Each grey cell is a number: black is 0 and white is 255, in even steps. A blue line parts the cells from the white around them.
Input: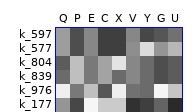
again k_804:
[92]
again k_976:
[239]
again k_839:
[107]
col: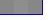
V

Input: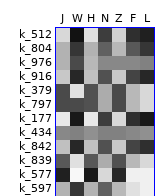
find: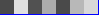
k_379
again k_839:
[88]
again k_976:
[136]
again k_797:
[74]
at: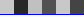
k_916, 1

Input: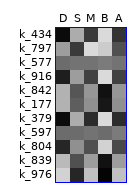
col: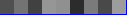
A
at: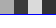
k_434, 2
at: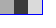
k_434, 2
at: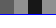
k_177, 2
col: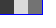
M
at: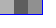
k_177, 1

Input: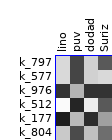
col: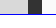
lino
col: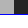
puv
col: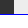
dodad
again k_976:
[51]
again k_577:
[217]

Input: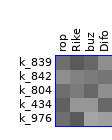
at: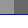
k_434, 3
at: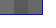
k_839, 1

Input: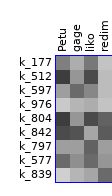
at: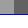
k_797, 2
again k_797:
[158]

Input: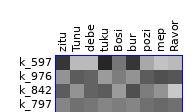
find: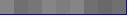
k_797
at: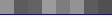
k_976, 1

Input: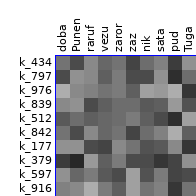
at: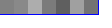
k_916, 1
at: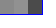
k_839, 1

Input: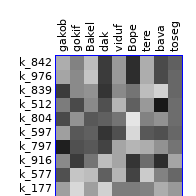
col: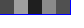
gakob
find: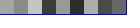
k_976
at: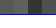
k_597, 2

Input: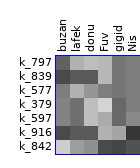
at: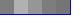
k_577, 1
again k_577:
[125]

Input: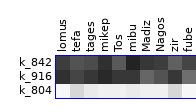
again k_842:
[61]
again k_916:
[55]

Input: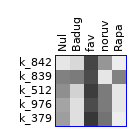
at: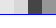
k_842, 1
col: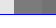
noruv
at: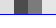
k_976, 2
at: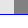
k_839, 4
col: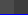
fav
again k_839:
[129]
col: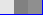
Nul

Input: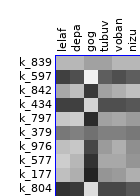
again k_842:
[191]
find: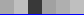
k_842

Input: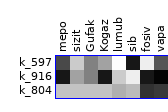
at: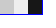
k_916, 5
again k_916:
[23]
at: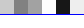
k_597, 2
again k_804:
[195]
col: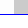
lumub
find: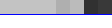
k_804
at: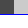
k_597, 1

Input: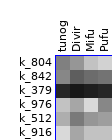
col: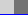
Pufu
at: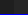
k_379, 3
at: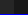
k_379, 1
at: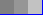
k_804, 1
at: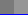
k_512, 2
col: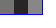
Pufu

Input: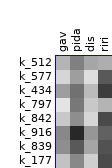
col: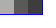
riri
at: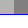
k_512, 1

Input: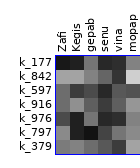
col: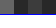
senu
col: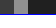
Kegis
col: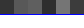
vina

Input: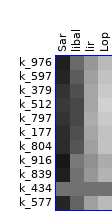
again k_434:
[113]
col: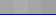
lir
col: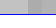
Lop
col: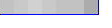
Lop

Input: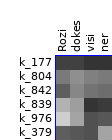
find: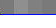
k_804
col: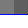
Rozi
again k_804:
[122]
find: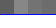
k_842
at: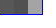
k_379, 2
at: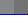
k_842, 2
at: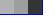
k_839, 1

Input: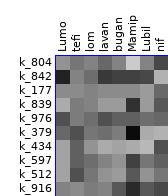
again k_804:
[131]
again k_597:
[96]
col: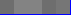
lom

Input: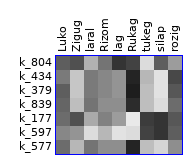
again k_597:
[220]
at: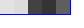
k_597, 5
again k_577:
[142]
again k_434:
[122]
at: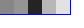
k_434, 4

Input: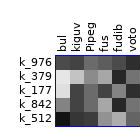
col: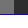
voto
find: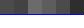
k_976
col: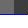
Pipeg
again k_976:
[75]
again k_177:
[67]

